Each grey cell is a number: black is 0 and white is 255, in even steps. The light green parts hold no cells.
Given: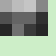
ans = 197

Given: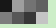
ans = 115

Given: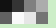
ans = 128

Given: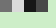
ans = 23

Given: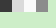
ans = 250

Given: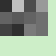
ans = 77

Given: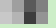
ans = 90

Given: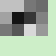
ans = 119
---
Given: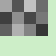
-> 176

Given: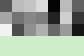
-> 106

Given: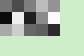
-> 104

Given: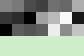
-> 237

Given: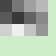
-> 238

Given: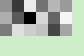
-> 193

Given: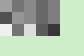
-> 221
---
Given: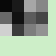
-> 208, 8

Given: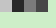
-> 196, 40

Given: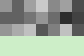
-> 201, 45

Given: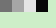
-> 228, 7

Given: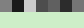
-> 203, 26

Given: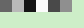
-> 251, 21

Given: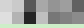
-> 223, 37
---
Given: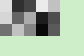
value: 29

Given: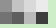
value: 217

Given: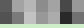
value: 72

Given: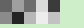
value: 218

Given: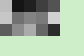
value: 122

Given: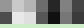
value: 129

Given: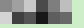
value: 126
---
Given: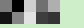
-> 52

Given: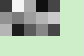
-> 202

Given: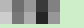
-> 151

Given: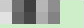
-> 131

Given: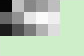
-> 239

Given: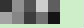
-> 20

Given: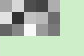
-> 109
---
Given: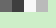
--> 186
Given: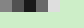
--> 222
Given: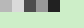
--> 33
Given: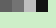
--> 19
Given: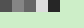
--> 38
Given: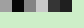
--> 31
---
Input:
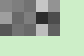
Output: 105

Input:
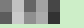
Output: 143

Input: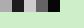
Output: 204

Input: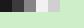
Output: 133

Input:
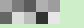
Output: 188

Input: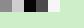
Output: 5

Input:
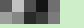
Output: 42
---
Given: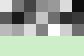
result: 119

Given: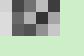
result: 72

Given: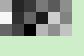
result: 38

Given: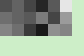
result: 99

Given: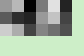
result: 184

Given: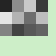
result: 141

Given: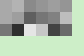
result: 179
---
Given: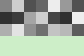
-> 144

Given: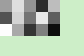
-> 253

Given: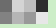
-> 45

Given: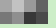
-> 98

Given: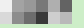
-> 141

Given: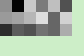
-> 92
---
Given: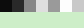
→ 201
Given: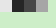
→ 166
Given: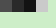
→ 202
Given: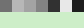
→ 29
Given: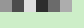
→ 173
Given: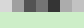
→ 194
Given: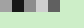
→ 96
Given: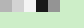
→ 148
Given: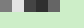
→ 101
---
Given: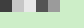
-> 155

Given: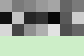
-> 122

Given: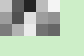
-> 244

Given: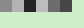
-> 70

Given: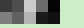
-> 4

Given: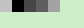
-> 162

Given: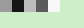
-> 247
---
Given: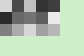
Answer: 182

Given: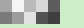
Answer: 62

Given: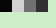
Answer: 49

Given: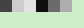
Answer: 173

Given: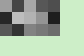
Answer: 108

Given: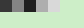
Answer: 217

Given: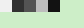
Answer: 18
